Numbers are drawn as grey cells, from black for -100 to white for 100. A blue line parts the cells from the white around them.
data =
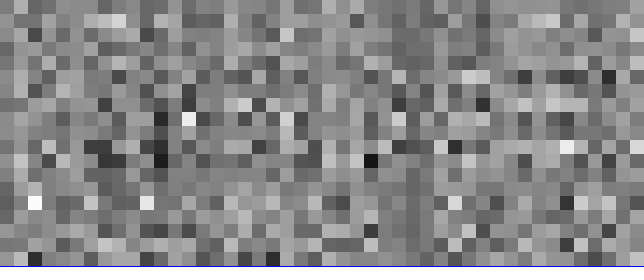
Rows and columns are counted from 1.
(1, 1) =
-3
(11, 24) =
39
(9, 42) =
7
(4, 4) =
-5
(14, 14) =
-6
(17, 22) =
-17
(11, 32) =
57
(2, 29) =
-23
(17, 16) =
17
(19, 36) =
31
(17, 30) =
-20
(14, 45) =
0
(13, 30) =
-20
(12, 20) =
4
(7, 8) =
-7
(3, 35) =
-21
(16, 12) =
-4
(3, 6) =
14
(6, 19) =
31
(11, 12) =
-62
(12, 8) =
-57
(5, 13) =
25
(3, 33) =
-11
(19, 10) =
31
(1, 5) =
11
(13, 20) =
-20
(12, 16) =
-11
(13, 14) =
1
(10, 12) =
-38
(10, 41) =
-30
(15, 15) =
-3
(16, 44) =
30
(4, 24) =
21
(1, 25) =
12
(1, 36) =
12
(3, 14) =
1
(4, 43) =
14
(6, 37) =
-13
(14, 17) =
15

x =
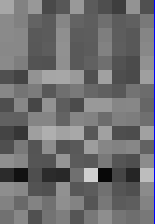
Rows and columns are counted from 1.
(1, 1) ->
31
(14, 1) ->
11
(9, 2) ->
-25
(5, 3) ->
-35
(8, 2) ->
6
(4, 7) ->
-28
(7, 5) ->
-13
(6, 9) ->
-39
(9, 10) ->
-2
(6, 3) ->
15
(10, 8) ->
26
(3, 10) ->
-31
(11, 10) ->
6
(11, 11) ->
-23
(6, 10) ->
-42
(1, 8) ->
-39
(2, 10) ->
-25
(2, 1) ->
8
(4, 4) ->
-27
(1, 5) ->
-32
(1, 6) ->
20
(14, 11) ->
9
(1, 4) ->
-43
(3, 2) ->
7
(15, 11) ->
3
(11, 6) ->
-30
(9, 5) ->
-22
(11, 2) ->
-5
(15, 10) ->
-26
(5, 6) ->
-30
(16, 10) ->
-14
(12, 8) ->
-5
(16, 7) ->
-6
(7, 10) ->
-10

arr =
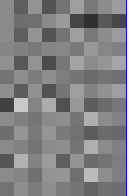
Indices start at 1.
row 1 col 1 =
8
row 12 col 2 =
39
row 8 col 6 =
19
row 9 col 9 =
3
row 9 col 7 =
38
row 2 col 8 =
-32
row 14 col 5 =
-3
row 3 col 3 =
15
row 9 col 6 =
-8
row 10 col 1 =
-14
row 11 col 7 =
37
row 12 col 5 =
-26
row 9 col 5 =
12
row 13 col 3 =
-12
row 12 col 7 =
-16
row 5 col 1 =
14
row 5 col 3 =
15
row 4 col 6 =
-5
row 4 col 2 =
1
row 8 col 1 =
-49
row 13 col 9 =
0
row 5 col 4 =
-41
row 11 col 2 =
2
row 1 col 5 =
-10
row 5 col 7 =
9
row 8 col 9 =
-7
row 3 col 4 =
-35
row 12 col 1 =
-33
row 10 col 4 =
17
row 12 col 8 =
-10
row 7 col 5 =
-8
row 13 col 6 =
-13
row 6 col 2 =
11
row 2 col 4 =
8
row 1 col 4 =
-35

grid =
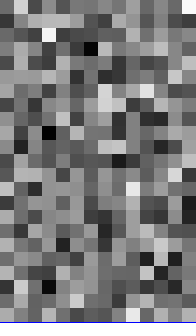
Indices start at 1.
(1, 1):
-16
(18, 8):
-58
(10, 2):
-48
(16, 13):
10
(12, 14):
50
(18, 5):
-73
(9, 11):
-63
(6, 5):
22
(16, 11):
-47
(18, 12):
58
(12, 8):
-34
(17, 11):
47
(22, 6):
59
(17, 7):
20
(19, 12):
45
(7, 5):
1
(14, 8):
12
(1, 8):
6
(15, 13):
22
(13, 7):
-28
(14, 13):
-11
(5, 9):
-57
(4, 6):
-54
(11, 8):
49
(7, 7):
-24
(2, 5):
45
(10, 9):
-59
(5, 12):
-36
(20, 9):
-19
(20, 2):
-12
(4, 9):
-5
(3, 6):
-42
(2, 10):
16
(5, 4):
-52
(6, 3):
21
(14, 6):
12
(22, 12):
-13
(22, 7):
-13
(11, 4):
-32

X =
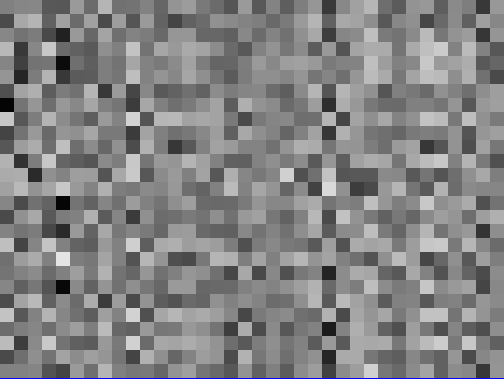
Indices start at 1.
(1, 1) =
0
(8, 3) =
18
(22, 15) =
-21
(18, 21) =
-5
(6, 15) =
12
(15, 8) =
4
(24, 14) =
19
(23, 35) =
16
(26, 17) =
-41
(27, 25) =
9
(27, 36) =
17
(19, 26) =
-12
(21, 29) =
-4
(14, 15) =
-22
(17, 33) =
12
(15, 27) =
50
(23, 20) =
4
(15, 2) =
-41
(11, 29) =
21
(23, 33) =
-9
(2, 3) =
41
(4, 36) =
-32
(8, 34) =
-32
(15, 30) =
9
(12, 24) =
18
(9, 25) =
-46
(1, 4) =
-31
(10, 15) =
7
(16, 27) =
-5
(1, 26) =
26
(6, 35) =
-11
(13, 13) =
21
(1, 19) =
-31
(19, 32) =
-19
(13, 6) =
24
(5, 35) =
-30
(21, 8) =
16
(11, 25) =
17

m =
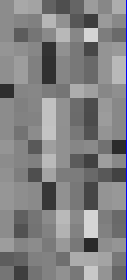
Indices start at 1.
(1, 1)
10
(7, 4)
-3
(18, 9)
17
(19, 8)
29
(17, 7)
67
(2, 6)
-32
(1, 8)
6
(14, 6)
-6
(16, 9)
-18
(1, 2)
32
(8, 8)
20
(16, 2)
-25
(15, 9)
19
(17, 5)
40
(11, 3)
-30
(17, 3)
-10
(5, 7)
-18
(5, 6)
-6
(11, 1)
17
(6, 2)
24
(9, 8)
22
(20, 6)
-6
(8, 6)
-15
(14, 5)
14
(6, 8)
16
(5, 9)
45
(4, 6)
-6
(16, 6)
8
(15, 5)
14
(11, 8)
-11
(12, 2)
4
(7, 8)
6
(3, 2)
-28
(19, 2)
-22
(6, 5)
5
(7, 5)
-8

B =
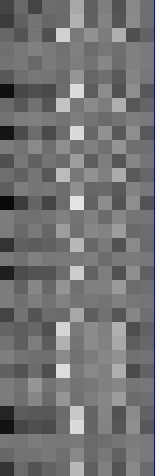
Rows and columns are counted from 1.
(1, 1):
-46
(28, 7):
-6
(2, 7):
-24
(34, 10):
7
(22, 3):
-1
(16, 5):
0
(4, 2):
-7
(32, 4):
-6
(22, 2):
-12
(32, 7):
-17
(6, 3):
-7
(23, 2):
-10
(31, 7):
-21
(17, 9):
22
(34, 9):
-34
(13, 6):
-7
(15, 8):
10
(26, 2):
-10
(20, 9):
-36
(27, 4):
-38
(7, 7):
-27
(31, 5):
-15
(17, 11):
-15
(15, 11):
-35
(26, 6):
-11
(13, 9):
34
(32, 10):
-3
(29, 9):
22
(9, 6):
-2
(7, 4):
-43
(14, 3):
-8
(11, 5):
11
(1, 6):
32
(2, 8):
3
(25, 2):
-26
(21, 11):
-13
